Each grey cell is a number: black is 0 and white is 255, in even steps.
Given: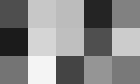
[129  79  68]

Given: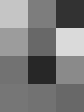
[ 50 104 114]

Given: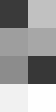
[193 158]

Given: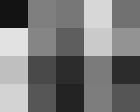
[113 202  44  86]

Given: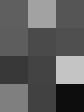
[85 74 56]

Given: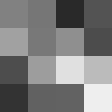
[ 83 143 157  51]

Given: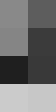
[ 93 133]
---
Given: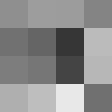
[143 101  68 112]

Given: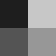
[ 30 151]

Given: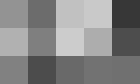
[147 127 105]

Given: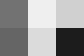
[114 219]

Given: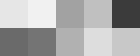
[230 116]

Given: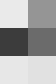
[234 107]

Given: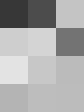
[ 55 212 187]
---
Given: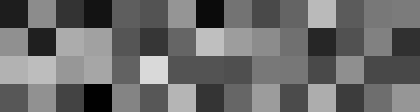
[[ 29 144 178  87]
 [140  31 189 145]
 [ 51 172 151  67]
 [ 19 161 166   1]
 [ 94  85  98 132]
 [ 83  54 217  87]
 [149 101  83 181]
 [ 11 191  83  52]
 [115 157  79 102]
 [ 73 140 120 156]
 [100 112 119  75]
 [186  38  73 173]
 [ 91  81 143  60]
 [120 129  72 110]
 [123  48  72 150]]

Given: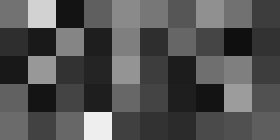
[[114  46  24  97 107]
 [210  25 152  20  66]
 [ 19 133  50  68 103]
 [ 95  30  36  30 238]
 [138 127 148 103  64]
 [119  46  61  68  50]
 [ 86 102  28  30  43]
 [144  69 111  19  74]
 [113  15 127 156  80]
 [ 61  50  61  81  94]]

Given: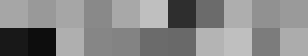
[[166  24]
 [153  13]
 [166 175]
 [137 134]
 [168 131]
 [191 107]
 [ 46 105]
 [107 180]
 [174 191]
 [145 124]
 [154 172]]

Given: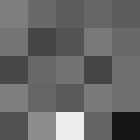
[[125 116  72 126  80]
 [105  69 105 101 141]
 [ 92  84 114  89 236]
 [101 120  69 122 100]
 [ 92 105 112 112  21]]

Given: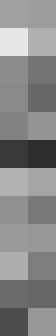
[[160 230 139 137 130  56 178 145 153 174 107  76]
 [157 176 116 103 148  45 165 121 151 125 102 151]]

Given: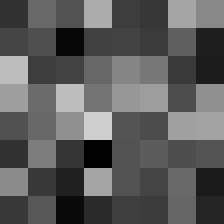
[[ 50  68 189 158  81  50 139  56]
 [105  79  61 107 104 125  56  87]
 [ 82   7  67 190 143  53  32  10]
 [172  65 103 116 206   2 165  43]
 [ 61  67 134 151  84  82  82  63]
 [ 55  59 120 157  76  92  68  60]
 [165  95  58  77 160  78 105 101]
 [136  30  28 143 163  84  27  37]]

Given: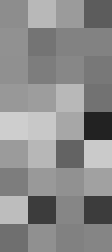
[[141 145 144 152 206 155 125 189 111]
 [184 116 125 157 200 183 153  60 144]
 [155 130 135 184 167  99 145 134 129]
 [ 92 130 120 114  34 202 161  60 133]]

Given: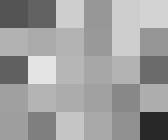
[[ 84 178  96 160 158]
 [ 98 170 228 180 127]
 [207 179 182 172 197]
 [151 153 167 161 169]
 [206 206 179 136 145]
 [211 150 107 174  40]]
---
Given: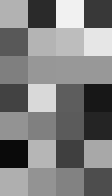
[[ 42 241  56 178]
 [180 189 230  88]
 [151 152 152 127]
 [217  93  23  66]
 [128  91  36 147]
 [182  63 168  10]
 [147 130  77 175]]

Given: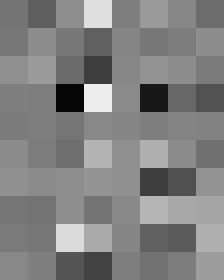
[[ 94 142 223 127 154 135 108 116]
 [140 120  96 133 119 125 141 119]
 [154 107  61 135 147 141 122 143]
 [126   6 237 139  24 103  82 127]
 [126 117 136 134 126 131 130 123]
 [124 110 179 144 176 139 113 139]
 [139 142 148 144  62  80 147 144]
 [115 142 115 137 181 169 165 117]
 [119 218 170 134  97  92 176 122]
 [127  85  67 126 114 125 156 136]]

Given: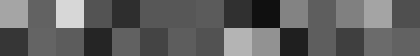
[[ 98 215  83  46  87  87  91  48  16 131  94 128 164  79 165]
 [100  92  37  97  68  93  82 180 146  31  94  63 107  98  54]]

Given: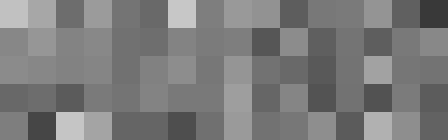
[[167 109 155 116 105 199 126 153 146  93 120 122 148  96  57 193]
 [150 131 136 113 110 131 123 126  86 140  95 116  94 121 136 135]
 [135 130 133 113 129 141 119 149 114 105  89 115 162 118 115 139]
 [109  91 122 116 131 121 121 158 102 133  83 114  82 123  92 104]
 [ 70 197 164 101 101  78 112 154 114 119 142  91 177 142  98 126]]

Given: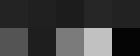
[[ 32  28  38  34  35]
 [ 30 123 193   5  84]]

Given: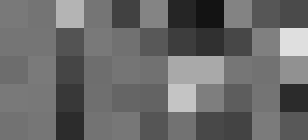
[[116 180 117  65 132  37  19 131  86  74 121]
 [117  83 121 113  88  61  48  71 128 223 117]
 [122  69 110 117 113 169 169 118 114 145 109]
 [120  56 111 101  99 196 126  93 116  43 121]
 [118  44 115 119  85 114  72  67 123  88 114]]

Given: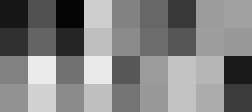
[[ 81   4 206 130 103  56 155 161  22]
 [100  37 191 139 108  85 158 152  48]
 [235 114 233  88 156 195 182  26 129]
 [210 139 191 117 153 194 172  59 146]]

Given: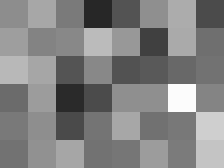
[[167 122  39  83 143 172  75 141]
 [131 136 187 152  64 170 111 158]
 [166  84 136  82  89 104 114 184]
 [156  42  75 143 143 252 132 107]
 [142  74 116 167 113 120 207 121]
 [145 166 114 118 156 123 196 114]]

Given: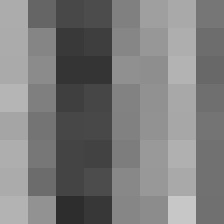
[[101  72  76 128 159 169 118 172]
 [133  57  62 134 151 174 109 171]
 [139  52  52 144 142 179 104 170]
 [127  63  70 130 145 168 111 181]
 [116  71  72 129 146 167 116 165]
 [119  68  66 125 153 176 113 174]
 [108  68  76 136 152 169 113 171]
 [146  45  55 134 140 199 112 179]]
